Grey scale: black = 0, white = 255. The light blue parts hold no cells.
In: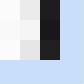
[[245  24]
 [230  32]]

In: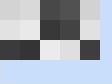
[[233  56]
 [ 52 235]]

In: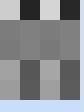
[[128 124]
 [129 121]]

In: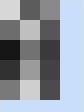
[[191  86]
 [114  58]]

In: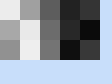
[[233 108]
 [238 116]]

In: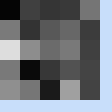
[[ 51  88]
 [141 107]]
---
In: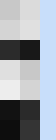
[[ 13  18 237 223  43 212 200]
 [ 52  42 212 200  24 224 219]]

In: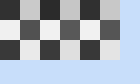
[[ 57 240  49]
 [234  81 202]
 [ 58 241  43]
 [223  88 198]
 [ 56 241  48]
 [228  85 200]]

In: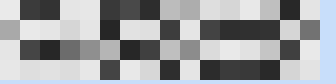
[[231 229 169 234]
 [222  69 233  59]
 [225  39 229  51]
 [220 108 214 229]
 [231 143 229 231]
 [ 68 181  38  57]
 [232  39 226  73]
 [215  64 223  45]
 [ 46 191  61 188]
 [229 140 229 173]
 [ 44 219  67 222]
 [ 59 233  47 214]
 [ 57 225  48 232]
 [ 41 197  51 191]
 [213  64 214  40]
 [227 233 114 228]]

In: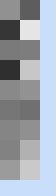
[[155 130 133 118 137  47 122  54 145]
 [201 177 144 112 146 199 125 229  93]]

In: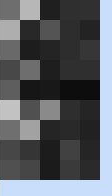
[[ 80  71 111 194  94  72 105 174 110]
 [ 70  53 162  80  22 110  29  40 183]
 [ 27  28  37 138  24  30  36  84  31]
 [ 58  65  41  46  13  47  45  45  47]
 [ 42  37  33  37  13  47  54  35  48]]

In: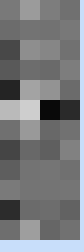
[[110  44 122  94  69 112 186  36  89  72 108 121]
 [158 107 116 115 104 153 206 163 109 142 115 155]
 [102 109 116 117  95 104   9 147 106 134 114 125]
 [113  98 117 112 129 113  42 107 125 113 120 112]]
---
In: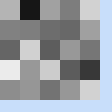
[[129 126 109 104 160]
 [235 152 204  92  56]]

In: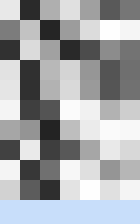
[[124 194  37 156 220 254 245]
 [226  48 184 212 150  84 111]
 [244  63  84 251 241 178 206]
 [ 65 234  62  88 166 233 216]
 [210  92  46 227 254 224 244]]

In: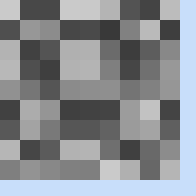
[[ 79 151 140  71  74  57 129 186  62]
 [184  79  63 178 180 127  70 112 152]
 [ 65 172 149  64  66  68 156 194  68]
 [182  70  91 178 180 111  64 105 140]]

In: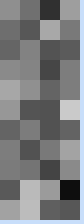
[[110  87 168 121]
 [138 132  70 125]
 [151  84  82 202]
 [125  82 121 163]
 [ 89 186 155  14]]

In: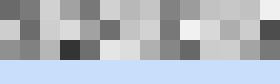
[[206 108 206 218 162 111 195 210 120 241 216 174 204  77]]

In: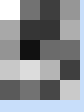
[[168  53  52 174]
 [200 220 181  63]]

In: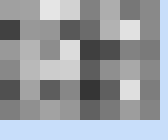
[[ 65 152 150  88 107 178 225 138]
 [136 185 204 207  93 143 168 136]
 [126 144 162 151  97 121 157 132]]
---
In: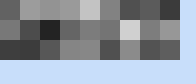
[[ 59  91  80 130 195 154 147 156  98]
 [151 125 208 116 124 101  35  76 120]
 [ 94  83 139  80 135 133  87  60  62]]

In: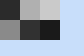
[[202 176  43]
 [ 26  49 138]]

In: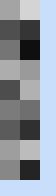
[[212 164]
 [ 53  79]
 [ 15 117]
 [154 173]
 [177  77]
 [111 123]
 [ 48  91]
 [188 158]
 [ 36 135]]

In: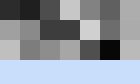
[[173  96 130 199  77  31  44]
 [171 109 208  61  61 138 160]
 [186   7  79 166 141 125 191]]

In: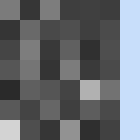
[[ 61  64  62 125  54 123]
 [ 75  63  79  73 105  53]
 [ 78  48  96  57 125  69]
 [ 74  58 124  52 117  86]
 [114 177  68  85  95  42]
 [ 74  93  63 102  68  89]
 [ 65  47 146  54  78 211]]

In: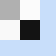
[[251 176]
 [ 19 249]]

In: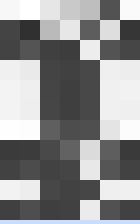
[[250  82 190 201 230 255 247]
 [ 54 222  93 231 186  48  68]
 [ 70  83 237  61  64  84  67]
 [237 239  72  65  68 234 240]
 [242 240  72  63  69 239 243]
 [239 240  72  63  70 238 243]
 [252 228  79  77  95 253 254]
 [ 58  94 219  98  73  60  59]
 [ 66  85 232  69  66  76  66]
 [240 239  70  66  71 237 242]
 [ 65  81 235  65  63  78  64]]

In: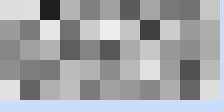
[[198 113 120 166  91 161 128 180  30 222 221]
 [174 155 204  64 197 238 205 113 230 123 155]
 [170 141 152 199 171  87 132  94 178 160 134]
 [184  81 156 225 185 141 177 187 120 126 142]
 [221 101 174 136 151 161 123 190 175 100 225]]
